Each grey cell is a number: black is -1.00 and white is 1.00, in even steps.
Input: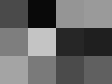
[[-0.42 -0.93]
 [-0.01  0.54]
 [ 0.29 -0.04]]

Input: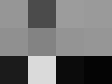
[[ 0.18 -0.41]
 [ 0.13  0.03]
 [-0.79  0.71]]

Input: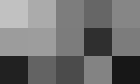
[[ 0.51  0.34]
 [ 0.22  0.23]
 [-0.74 -0.22]]

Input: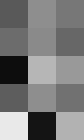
[[-0.30  0.11]
 [-0.15  0.08]
 [-0.90  0.43]]

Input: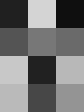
[[-0.75  0.66]
 [-0.34 -0.07]
 [ 0.57 -0.74]]

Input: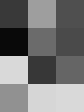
[[-0.55  0.24]
 [-0.93 -0.16]
 [ 0.70 -0.57]]

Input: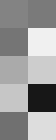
[[ 0.03 -0.04]
 [-0.08  0.88]
 [ 0.33  0.61]]
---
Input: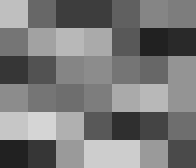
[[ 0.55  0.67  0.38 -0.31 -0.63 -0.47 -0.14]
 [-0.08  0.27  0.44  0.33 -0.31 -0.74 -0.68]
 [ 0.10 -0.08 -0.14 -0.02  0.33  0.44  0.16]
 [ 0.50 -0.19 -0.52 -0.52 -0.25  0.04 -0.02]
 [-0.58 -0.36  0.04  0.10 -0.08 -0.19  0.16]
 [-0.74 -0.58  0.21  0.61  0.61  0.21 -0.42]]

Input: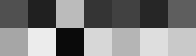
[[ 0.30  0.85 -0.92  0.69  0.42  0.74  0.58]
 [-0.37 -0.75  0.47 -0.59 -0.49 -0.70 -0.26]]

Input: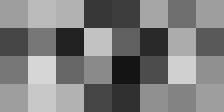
[[-0.07  0.68 -0.19  0.08 -0.84 -0.40  0.63  0.13]
 [ 0.24  0.57  0.40 -0.46 -0.62  0.13  0.03  0.24]
 [ 0.24  0.46  0.40 -0.57 -0.52  0.30 -0.13  0.24]
 [-0.46 -0.07 -0.74  0.52 -0.25 -0.68  0.35 -0.30]]

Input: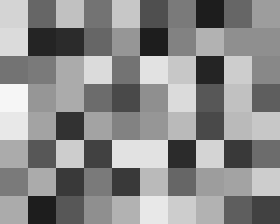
[[-0.04  0.34 -0.55 -0.04 -0.55  0.46 -0.20  0.23  0.28  0.61]
 [ 0.82  0.28 -0.61  0.28  0.02  0.18  0.46 -0.43  0.46  0.56]
 [ 0.93  0.18  0.34 -0.15 -0.43  0.12  0.72 -0.32  0.51 -0.26]
 [-0.10 -0.04  0.34  0.72 -0.10  0.77  0.56 -0.72  0.61  0.07]
 [ 0.66 -0.20  0.51 -0.10  0.56 -0.38 -0.04 -0.77 -0.20  0.23]
 [ 0.34 -0.32  0.61 -0.49  0.77  0.77 -0.66  0.66 -0.55 -0.15]
 [ 0.72 -0.72 -0.66 -0.20  0.18 -0.77  0.02  0.40  0.12  0.12]
 [ 0.34 -0.77 -0.32  0.12  0.40  0.82  0.61  0.40 -0.26 -0.49]]

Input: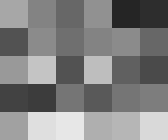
[[ 0.26  0.75  0.81  0.37  0.43  0.70]
 [ 0.20  0.54 -0.36  0.49 -0.25 -0.42]
 [-0.36  0.09 -0.13  0.03  0.09 -0.19]
 [ 0.31  0.03 -0.19  0.14 -0.71 -0.65]
 [-0.48 -0.53 -0.08 -0.30 -0.08 -0.02]]

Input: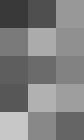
[[-0.32  0.39  0.24]
 [-0.04  0.34  0.13]
 [ 0.56  0.07 -0.21]
 [-0.26 -0.16  0.02]
 [-0.55 -0.38  0.19]]

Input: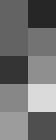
[[ 0.06  0.71]
 [-0.59  0.12]
 [-0.22 -0.10]
 [ 0.22 -0.38]
 [-0.22 -0.70]]
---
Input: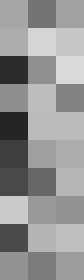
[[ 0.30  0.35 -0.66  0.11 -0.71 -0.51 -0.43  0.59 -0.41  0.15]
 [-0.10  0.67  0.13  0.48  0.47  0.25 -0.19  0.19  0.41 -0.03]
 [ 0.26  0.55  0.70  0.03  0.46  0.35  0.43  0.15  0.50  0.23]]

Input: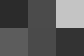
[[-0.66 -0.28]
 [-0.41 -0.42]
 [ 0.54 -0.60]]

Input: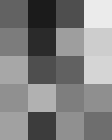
[[-0.23 -0.03  0.31  0.13  0.26]
 [-0.79 -0.67 -0.39  0.39 -0.53]
 [-0.39  0.24 -0.24 -0.01  0.13]
 [ 0.84  0.61  0.67  0.12 -0.14]]

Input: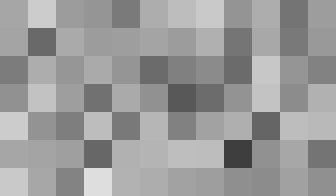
[[ 0.30  0.29 -0.03  0.14  0.60  0.30  0.58]
 [ 0.60 -0.18  0.36  0.52  0.15  0.29  0.31]
 [ 0.22  0.33  0.18  0.24 -0.01  0.25  0.03]
 [ 0.17  0.22  0.33 -0.11  0.48 -0.19  0.74]
 [-0.04  0.24  0.17  0.33 -0.05  0.39  0.40]
 [ 0.36  0.29 -0.16  0.14  0.43  0.41  0.36]
 [ 0.48  0.22  0.00 -0.31  0.01  0.49  0.27]
 [ 0.58  0.38  0.09 -0.15  0.27  0.48  0.24]
 [ 0.16 -0.08 -0.16  0.15  0.37 -0.51  0.12]
 [ 0.36  0.32  0.56  0.53 -0.21  0.14  0.10]
 [-0.09 -0.05  0.17  0.10  0.48  0.31  0.26]
 [ 0.23  0.20  0.02  0.39  0.45 -0.09  0.13]]

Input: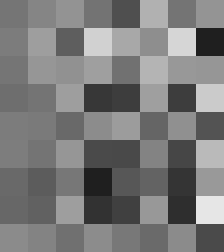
[[-0.08 -0.03 -0.08 -0.14 -0.03 -0.02 -0.18 -0.19  0.09]
 [ 0.04  0.24  0.18 -0.09 -0.04 -0.09 -0.28 -0.24  0.03]
 [ 0.15 -0.26  0.14  0.24 -0.18  0.18 -0.07  0.24 -0.12]
 [-0.10  0.64  0.25 -0.57  0.10 -0.42 -0.76 -0.61  0.10]
 [-0.38  0.32 -0.11 -0.52  0.22 -0.43 -0.32 -0.50 -0.06]
 [ 0.39  0.11  0.41  0.25 -0.21  0.03 -0.22  0.19 -0.17]
 [-0.09  0.68  0.19 -0.52  0.13 -0.45 -0.59 -0.64  0.09]
 [ 0.16 -0.76  0.18  0.59 -0.35  0.46  0.20  0.80 -0.42]]

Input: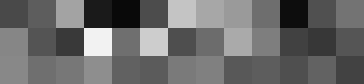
[[-0.43  0.05  0.07]
 [-0.27 -0.34 -0.13]
 [ 0.28 -0.55 -0.07]
 [-0.80  0.90  0.11]
 [-0.93 -0.13 -0.24]
 [-0.40  0.61 -0.29]
 [ 0.54 -0.39 -0.04]
 [ 0.31 -0.15  0.00]
 [ 0.21  0.33 -0.31]
 [-0.14 -0.01 -0.27]
 [-0.90 -0.49 -0.38]
 [-0.37 -0.57 -0.23]
 [-0.10 -0.33 -0.48]]

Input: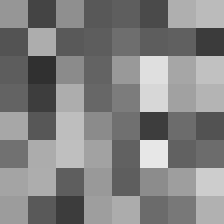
[[ 0.18 -0.35 -0.27 -0.22  0.31 -0.11  0.29  0.22]
 [-0.47  0.36 -0.62 -0.52 -0.32  0.35  0.36 -0.30]
 [ 0.12 -0.30  0.09  0.36  0.49  0.50 -0.26 -0.53]
 [-0.31 -0.27 -0.22 -0.19  0.09  0.27  0.20  0.24]
 [-0.26 -0.14  0.20 -0.03 -0.12 -0.24 -0.26  0.35]
 [-0.42 -0.27  0.75  0.69 -0.52  0.81  0.10 -0.16]
 [ 0.37 -0.25  0.30  0.26 -0.15 -0.24  0.24 -0.06]
 [ 0.47 -0.54  0.51  0.41 -0.36 -0.15  0.61  0.39]]
